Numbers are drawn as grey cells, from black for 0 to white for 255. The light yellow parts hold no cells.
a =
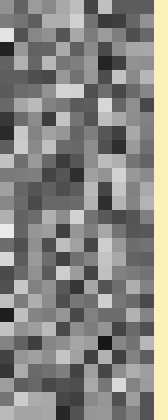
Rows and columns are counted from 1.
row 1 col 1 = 145
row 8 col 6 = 91
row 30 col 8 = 152
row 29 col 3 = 171
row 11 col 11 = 112
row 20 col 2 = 105
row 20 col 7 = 68
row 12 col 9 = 175
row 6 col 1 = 95
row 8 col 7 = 93
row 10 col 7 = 126
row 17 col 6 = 150
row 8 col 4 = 130
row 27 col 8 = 70
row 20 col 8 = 192
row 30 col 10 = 129
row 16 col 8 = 89
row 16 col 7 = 115
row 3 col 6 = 168
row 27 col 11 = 158
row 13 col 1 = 122
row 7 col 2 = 108
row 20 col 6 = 156
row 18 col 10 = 109
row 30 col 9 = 104
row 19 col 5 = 66
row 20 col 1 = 75
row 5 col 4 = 183
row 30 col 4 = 166
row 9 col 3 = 139
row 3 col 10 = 79
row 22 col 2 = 124
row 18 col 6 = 161
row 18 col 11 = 115
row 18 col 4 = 78
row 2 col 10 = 103
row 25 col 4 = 133
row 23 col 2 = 190

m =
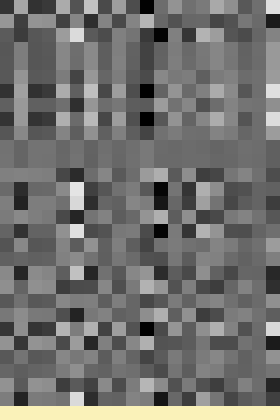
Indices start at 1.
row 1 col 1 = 52
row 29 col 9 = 98
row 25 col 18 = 114
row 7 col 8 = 72
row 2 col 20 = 27
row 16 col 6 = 37
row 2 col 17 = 82
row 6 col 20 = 155
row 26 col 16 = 135
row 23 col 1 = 120
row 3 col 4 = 92
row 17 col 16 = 148
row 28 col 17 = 96
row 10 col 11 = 68
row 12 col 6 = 115
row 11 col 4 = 115
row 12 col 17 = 104
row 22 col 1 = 88
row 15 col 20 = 61
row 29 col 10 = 131
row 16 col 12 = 175
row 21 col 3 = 144
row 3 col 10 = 116
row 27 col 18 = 98
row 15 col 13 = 103
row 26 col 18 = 97
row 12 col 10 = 112
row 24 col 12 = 74
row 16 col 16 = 73
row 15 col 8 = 102
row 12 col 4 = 114
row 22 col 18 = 97
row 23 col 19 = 113
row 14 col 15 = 175
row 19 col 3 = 96
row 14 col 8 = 86
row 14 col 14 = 52
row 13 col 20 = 77

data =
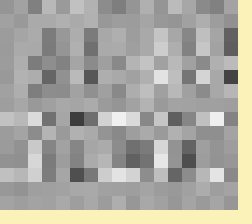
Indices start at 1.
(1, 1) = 149
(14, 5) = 162
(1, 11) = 176
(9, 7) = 110
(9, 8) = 210
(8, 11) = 179
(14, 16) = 158
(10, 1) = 156
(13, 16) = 228
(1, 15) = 138
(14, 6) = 168
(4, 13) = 174
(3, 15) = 191
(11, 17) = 157
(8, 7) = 171
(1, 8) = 140
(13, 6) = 79
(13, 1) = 192
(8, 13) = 163
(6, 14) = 117
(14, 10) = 158
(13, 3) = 208
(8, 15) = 160
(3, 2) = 165
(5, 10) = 180
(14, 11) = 164
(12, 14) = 78
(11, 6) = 134
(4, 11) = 169
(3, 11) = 169
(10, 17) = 163
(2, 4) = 170
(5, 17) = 187
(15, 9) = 174
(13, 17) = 137
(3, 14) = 135

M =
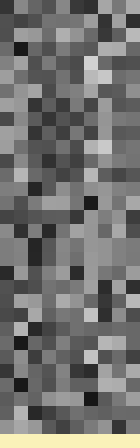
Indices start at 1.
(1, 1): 53
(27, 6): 55
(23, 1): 73
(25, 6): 90
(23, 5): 120
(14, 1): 126
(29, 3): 99
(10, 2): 151
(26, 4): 124
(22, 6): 147
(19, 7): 153
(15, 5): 159
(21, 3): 78
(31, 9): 53
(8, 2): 152
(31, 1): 147
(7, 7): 164
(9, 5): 83
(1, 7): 48
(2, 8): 51
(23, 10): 77
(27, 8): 163
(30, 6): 112
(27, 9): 116
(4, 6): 95
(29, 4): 145
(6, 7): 185
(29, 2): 115
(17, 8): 103
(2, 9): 160
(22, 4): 110
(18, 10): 123
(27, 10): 170
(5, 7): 209
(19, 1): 125
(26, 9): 107
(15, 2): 79
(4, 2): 24

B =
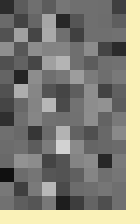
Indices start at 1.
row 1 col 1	44
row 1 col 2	92
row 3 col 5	111
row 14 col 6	108
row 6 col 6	157
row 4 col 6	111
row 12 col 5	83
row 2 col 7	111
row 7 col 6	94
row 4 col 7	140
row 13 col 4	86
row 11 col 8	104
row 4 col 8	68
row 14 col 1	120
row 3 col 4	170
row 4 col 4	131
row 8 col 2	104
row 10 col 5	179
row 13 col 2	108
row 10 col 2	105
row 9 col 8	99
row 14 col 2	63
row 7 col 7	142
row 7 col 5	69
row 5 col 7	92
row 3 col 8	111
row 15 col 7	100
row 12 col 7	139
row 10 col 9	137
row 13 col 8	111
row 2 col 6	85
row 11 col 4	124
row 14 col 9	111
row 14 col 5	74

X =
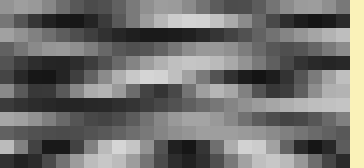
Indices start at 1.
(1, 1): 148
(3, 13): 28
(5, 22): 51
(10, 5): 75
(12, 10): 157
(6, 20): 29
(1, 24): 143
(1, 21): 140
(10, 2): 87
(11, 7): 129
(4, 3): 138
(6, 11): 213
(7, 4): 57
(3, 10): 31
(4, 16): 152
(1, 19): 92
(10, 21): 128
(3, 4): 111
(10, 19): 149
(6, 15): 122
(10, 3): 81
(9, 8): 68
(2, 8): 59
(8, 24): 193
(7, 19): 83
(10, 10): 110
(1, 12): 157
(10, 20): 139
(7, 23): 142
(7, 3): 56
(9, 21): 68
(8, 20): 166
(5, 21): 72
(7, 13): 72
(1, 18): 77
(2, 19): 104
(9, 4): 127

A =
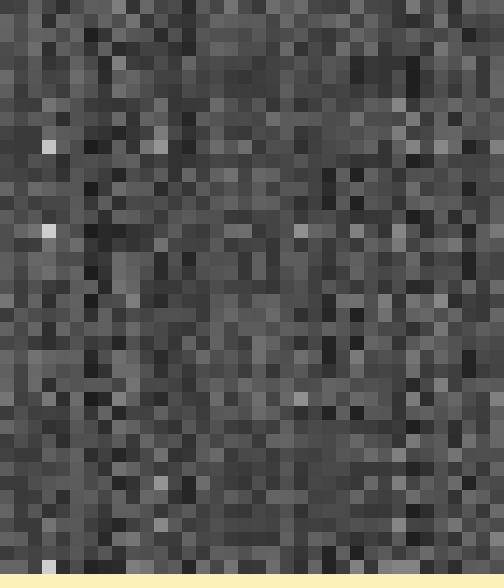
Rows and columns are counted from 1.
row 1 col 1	64
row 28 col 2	68
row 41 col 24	36
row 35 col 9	38
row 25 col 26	33
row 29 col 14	61
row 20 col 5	87
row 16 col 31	47
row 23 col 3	77
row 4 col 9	43
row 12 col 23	68
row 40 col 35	61
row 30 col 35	61
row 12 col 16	70
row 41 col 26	129
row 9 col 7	76
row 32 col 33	45
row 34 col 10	98
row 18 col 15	65
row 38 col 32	91
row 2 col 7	72
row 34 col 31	49
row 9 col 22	92
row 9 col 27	76
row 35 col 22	53
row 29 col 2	64
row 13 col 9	38
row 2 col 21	104
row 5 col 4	53
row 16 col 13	83
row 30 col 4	65
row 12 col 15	60
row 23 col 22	48
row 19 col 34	35
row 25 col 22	48
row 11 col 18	110
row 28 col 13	66
